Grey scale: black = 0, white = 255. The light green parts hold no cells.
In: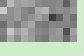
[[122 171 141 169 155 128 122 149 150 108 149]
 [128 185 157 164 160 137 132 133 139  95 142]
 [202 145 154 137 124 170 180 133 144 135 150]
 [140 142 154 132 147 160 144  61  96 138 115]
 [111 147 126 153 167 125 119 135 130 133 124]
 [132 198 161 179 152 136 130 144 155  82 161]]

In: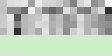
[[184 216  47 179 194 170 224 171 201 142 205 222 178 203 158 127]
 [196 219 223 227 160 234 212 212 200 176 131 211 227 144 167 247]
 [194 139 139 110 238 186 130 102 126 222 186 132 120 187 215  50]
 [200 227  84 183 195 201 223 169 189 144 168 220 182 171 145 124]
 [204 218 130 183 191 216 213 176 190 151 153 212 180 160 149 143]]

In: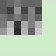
[[152 196  44 178 100 198]
 [ 93 103 120 103  98 104]
 [ 92  64 148  69 131  65]
 [115  96 124  97 127  97]
 [122 176  55 170 128 179]]

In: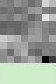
[[140 159 124 149 170 144   1  61]
 [133 124 146 132 112 128 212 186]
 [111 121 109 120 151 158 127 120]
 [132 122 146 132 107 126 226 193]
 [ 98 105 103 114 132 143 137 122]
 [105 114 104 117 145 154 130 119]
 [205 191 177 142 159 156 133 167]
 [183 155 164 165 132 125 125 131]
 [145 112 158 177 112 102 131 124]]

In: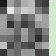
[[ 55 123 104 151 152  68  75]
 [ 25 160 124 173 185  78  59]
 [ 78 231 169 203 193 122  92]
 [159 107 145  90 117 182 161]
 [162  52 109  62  88 153 160]
 [154 147 107 161 104  76 126]
 [117 112  84 151 107  48 102]
 [193  72 108  81  70 141 170]]

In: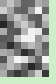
[[170  91  56  84 143 206  56]
 [162 196 156 100 101 173 156]
 [206 163 102  96 161 243 102]
 [ 83 152 198 164  97  90 198]
 [ 38  87 169 203 156  90 169]
 [172  92  85 181 241 231  85]
 [ 88  96 193 241 242 152 193]
 [100  46  95 155 188 161  95]
 [171 157 113  45  74 153 113]
 [ 84 187 244 224 160 102 244]
 [151 189 158 101  39  75 158]]

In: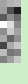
[[129 160 199]
 [163 178 184]
 [158  82  29]
 [ 90 141 107]
 [254 221 137]
 [142 202 163]
 [169 100 143]
 [ 69 170 198]
 [188 117 130]]
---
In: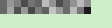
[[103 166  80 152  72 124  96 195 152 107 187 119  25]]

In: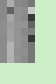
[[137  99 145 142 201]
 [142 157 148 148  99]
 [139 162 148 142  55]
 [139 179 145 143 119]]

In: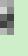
[[211 136]
 [ 66 102]]

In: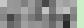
[[143 153 151 172 151 111 195 121 179 191 139]
 [157 103 120 160 145 149 137 108 148  42 162]]

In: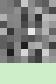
[[125 125 143  83 146 177 116  74]
 [ 82 129 134  73 118  78 172 152]
 [ 95 107 118  91  83 107 131 157]
 [125  30 138 216 127  56 207 136]]

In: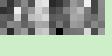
[[ 49  60 238 121 150 210 182  69  84 129 160 184 122  70 136]
 [ 89 137 130 100 123 167 164  76 119  83 155 148  99 136 116]]
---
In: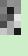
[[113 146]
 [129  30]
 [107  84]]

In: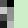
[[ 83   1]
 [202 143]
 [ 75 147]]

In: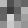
[[185  81]
 [ 97  59]
 [101 211]]

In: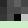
[[39 77]
 [50 74]
 [55 80]]

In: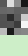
[[ 88 222]
 [103 106]
 [ 83  44]]

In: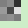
[[127 140]
 [154  73]
 [138 143]]

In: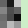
[[ 99  25]
 [133  78]
 [108  73]]
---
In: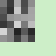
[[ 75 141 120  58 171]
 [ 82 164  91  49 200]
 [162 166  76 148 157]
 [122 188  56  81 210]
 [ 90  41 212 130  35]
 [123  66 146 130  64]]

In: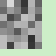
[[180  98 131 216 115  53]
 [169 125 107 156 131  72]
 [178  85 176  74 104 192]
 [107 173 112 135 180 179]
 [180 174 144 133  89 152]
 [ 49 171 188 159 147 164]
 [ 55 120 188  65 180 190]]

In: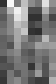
[[224 143  50 249 122 191 139 116]
 [174 113 106 181 240 203  74  73]
 [129  70  90 136 225 201  49  49]
 [112  99 104 134 192 173  68  85]
 [117 113 116 137 168 197  51  46]
 [185 130  97 111 167 137  95 108]
 [153 158 100  83 159 112 117 159]
 [116 135 106 124 138  95  83 123]
 [ 97 132  73 102 123 105  96 114]
 [ 82 150  85  83 116 116  53 125]
 [ 84 131  63 119  87 115  97 155]
 [ 62 177  55 121 137 108  74  59]]

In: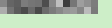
[[144 124 134 101  94 124 117 114  77 135 191  61 118 158]
 [187 122 172 115  91  75 105  73 107 123 136 150 154 134]]

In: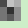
[[195 173  74]
 [ 50 142 117]
 [ 90 142 117]]

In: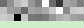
[[154 125 109 145 186 204 150 122 251 108  54 165]
 [201 208 193 156 152 106 165 155 169 203 253 136]
 [162 155 203 194   3 197 119 115 122 152 173 184]]

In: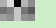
[[180 140 174 220   7]
 [118  89 113 129 199]
 [145 137 158 144 197]]
